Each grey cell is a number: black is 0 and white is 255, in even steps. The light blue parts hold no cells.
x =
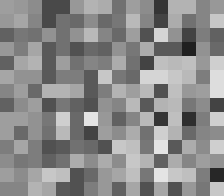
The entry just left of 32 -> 89
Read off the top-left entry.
158
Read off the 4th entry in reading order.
73
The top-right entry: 152
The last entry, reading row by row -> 199
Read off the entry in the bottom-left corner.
133
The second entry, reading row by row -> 152
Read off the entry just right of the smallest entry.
146
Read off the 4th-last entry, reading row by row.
81
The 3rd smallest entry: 46
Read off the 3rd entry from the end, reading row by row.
152
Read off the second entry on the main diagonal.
166
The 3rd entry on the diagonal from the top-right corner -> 67
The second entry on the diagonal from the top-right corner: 133
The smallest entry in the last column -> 39
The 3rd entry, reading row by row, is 140
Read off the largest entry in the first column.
166
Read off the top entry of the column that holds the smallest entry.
179
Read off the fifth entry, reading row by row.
73

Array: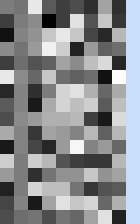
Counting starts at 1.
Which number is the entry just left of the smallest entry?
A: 139
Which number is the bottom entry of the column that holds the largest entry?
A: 33
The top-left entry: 124
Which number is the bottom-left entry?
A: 77
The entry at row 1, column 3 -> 232
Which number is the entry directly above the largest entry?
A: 39
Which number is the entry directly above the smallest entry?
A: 90
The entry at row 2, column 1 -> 62
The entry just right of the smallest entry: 62
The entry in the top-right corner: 47
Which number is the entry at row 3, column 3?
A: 146
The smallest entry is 2
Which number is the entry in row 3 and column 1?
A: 17
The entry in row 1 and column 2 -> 116
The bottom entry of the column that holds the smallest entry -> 77
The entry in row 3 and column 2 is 131

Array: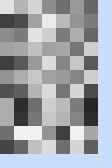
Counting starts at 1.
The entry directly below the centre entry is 219
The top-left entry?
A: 226
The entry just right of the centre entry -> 154
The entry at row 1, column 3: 212
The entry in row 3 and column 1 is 140
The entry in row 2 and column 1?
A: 63
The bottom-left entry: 69
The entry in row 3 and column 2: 124
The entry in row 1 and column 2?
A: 180
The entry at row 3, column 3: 226
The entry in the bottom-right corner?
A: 95
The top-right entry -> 103

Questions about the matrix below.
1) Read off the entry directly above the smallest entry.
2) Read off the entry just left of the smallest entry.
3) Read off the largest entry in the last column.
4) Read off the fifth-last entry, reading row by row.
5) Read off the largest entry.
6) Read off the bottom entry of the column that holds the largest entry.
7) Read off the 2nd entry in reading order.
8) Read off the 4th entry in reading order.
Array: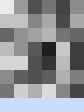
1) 181
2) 88
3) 168
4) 207
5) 234
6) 117
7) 153
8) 117
